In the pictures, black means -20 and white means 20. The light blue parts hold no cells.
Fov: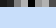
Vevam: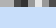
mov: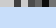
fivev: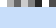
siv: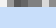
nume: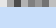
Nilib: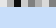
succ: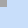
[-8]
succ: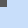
[-4]
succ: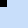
[4]
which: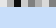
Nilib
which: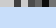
mov
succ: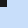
[-14]
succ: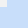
[4]

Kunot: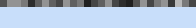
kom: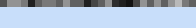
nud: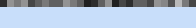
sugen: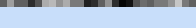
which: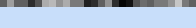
sugen
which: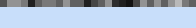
kom
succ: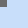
[-5]
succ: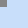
[-7]
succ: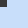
[9]

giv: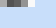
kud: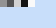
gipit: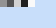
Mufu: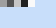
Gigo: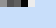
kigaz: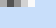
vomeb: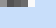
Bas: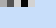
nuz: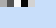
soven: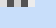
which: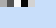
nuz
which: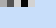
Bas
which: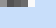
vomeb
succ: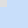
[-7]
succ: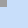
[-7]
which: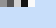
kud
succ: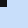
[19]

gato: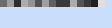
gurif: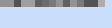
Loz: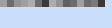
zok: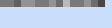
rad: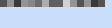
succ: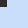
[7]
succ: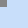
[-3]
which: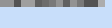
gurif

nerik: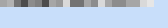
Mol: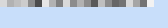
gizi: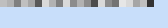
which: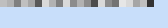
gizi
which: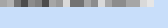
nerik
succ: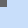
[-2]
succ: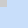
[2]
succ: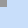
[14]

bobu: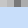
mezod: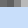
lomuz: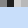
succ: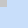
[9]
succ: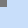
[7]
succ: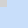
[9]
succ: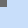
[-5]
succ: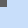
[1]
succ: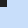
[13]
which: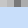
bobu

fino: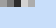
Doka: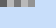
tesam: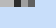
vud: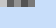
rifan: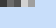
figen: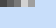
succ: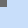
[-7]
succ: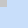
[-5]
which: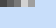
figen
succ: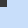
[-3]
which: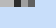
tesam

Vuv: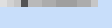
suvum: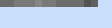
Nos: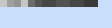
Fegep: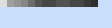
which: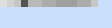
Vuv
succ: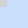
[11]

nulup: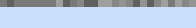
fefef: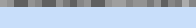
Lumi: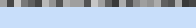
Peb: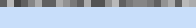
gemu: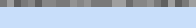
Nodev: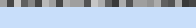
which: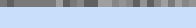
nulup
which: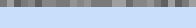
gemu
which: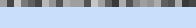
Lumi
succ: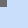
[1]

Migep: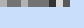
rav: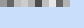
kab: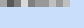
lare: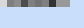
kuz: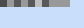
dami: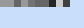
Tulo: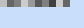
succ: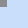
[-8]
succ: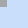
[-6]

